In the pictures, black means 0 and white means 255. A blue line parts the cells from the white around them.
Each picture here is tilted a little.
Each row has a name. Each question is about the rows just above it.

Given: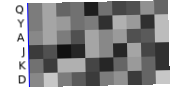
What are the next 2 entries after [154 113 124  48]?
[176 154]
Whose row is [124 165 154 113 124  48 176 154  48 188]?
Y
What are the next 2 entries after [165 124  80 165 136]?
[154  80]
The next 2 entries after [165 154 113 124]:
[ 48 176]

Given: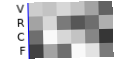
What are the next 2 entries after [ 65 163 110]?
[249 227]
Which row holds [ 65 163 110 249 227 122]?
F

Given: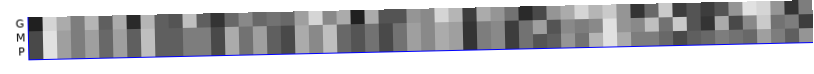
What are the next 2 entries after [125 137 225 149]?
[137 191]
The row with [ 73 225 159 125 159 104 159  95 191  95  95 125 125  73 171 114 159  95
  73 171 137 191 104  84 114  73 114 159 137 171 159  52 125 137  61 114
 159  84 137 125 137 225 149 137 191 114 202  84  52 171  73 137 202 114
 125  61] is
M

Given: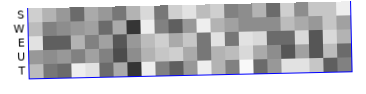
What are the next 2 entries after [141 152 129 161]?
[129  76]
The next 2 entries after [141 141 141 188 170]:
[152 198]

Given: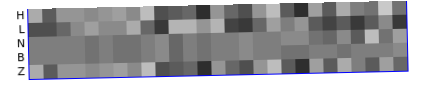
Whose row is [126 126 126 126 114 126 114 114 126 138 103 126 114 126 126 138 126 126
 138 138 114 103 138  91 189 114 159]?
N
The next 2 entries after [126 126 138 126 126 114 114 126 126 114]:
[126 126]
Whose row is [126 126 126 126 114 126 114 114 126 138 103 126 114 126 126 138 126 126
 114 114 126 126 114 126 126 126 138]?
B
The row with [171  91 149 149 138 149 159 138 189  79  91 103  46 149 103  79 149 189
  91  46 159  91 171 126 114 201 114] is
H

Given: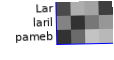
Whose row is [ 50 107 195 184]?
pameb
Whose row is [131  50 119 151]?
laril
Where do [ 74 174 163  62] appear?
Lar

